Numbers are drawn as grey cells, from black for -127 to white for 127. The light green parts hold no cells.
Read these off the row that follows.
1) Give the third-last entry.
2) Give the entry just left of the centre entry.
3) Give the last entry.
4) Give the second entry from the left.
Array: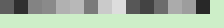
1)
43
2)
-5
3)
-87
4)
-80

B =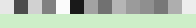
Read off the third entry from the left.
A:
81
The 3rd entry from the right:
-7
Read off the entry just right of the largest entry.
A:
-102
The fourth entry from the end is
15
